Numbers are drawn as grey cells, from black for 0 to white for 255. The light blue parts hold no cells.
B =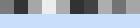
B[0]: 122
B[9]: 166
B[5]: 50
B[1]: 52

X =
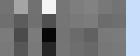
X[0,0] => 115
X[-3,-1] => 111
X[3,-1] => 121
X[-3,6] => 124
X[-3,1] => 92
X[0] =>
[115, 165, 113, 244, 118, 126, 130, 120, 115]
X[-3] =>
[111, 92, 112, 80, 117, 121, 124, 108, 111]
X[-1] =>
[121, 87, 121, 38, 117, 110, 104, 119, 121]
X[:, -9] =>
[115, 111, 123, 121]
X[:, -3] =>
[130, 124, 97, 104]

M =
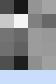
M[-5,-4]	75
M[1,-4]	201
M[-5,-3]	24
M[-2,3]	154
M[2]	[116, 105, 156, 152]
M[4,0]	79
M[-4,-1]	104

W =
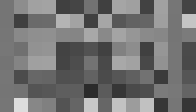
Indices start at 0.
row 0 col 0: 117
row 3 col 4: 67
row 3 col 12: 118
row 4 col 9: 162
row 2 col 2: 143
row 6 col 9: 74
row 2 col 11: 135
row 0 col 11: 161
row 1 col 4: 180
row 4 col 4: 68
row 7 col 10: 193
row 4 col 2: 160
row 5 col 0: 118
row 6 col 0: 117
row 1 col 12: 117
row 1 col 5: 163
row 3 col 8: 129
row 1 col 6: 64
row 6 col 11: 123
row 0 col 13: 68
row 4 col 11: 146
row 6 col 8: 54
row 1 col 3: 107
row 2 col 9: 150
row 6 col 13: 100
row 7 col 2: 135
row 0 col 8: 165
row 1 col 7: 166
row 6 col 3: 87
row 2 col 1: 137
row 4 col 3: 161

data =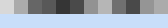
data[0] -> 216
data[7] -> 182
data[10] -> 149
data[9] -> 73

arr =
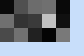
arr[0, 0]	10
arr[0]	[10, 80, 108, 112, 9]
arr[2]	[74, 113, 33, 4, 121]

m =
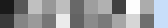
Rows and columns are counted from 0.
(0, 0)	26
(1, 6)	139
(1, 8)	166
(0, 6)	158
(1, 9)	214
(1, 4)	235
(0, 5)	104

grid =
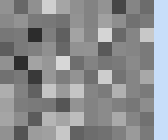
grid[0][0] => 146
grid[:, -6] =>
[144, 147, 163, 146, 110, 147, 197, 147, 189, 98]
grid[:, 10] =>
[108, 122, 200, 122, 122, 168, 122, 141, 113, 122]
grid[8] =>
[165, 140, 91, 181, 165, 189, 131, 139, 170, 133, 113]
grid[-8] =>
[119, 122, 44, 126, 95, 163, 133, 213, 105, 133, 200]
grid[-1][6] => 109
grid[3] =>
[93, 122, 128, 144, 103, 146, 147, 89, 137, 133, 122]
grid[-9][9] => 113
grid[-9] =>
[137, 147, 122, 120, 114, 147, 131, 161, 142, 113, 122]
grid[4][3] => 151
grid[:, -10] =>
[103, 147, 122, 122, 45, 121, 130, 125, 140, 83]
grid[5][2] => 57
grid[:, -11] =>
[146, 137, 119, 93, 145, 113, 174, 161, 165, 145]
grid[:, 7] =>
[147, 161, 213, 89, 118, 205, 123, 139, 139, 113]
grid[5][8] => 115
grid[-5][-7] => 125
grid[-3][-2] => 119
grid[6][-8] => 197
